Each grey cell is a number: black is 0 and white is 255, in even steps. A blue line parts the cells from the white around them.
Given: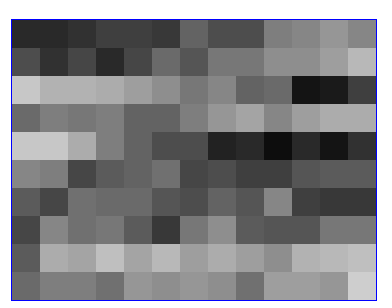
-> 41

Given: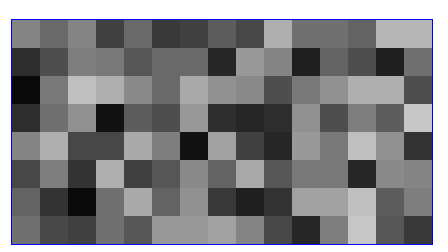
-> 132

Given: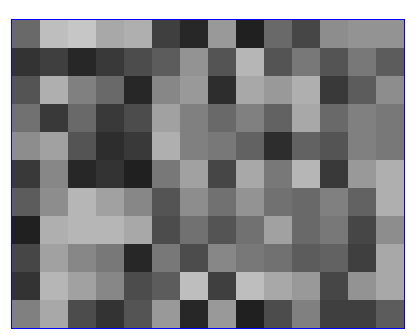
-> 105

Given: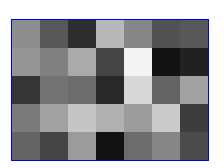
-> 141

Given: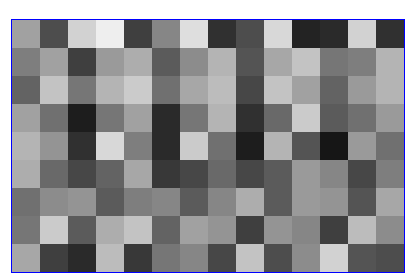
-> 161

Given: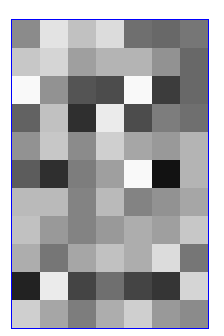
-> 139

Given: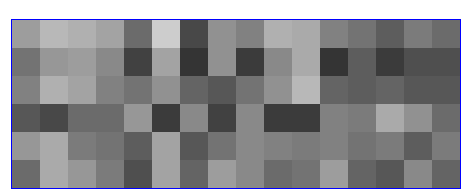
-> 157

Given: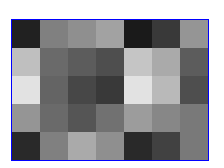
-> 33

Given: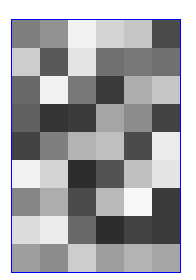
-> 127
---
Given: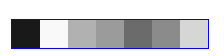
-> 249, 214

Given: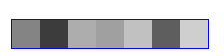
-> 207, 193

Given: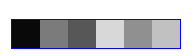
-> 216, 193

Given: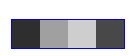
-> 206, 160

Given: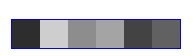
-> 206, 164

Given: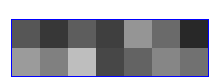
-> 190, 155

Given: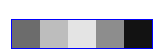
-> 228, 189

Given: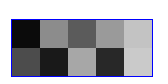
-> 202, 195

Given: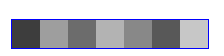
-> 199, 179

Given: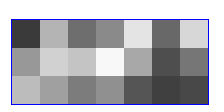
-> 248, 228
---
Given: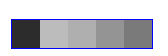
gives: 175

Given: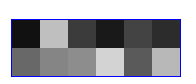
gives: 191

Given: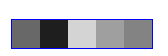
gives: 159

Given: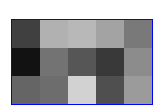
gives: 184

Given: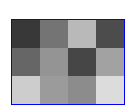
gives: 205

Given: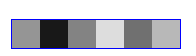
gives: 184

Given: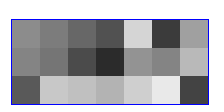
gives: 213
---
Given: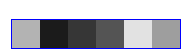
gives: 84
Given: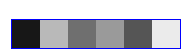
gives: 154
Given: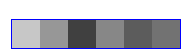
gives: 135
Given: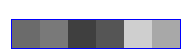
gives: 85
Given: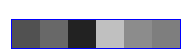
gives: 192
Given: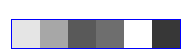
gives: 110
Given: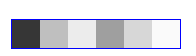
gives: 159
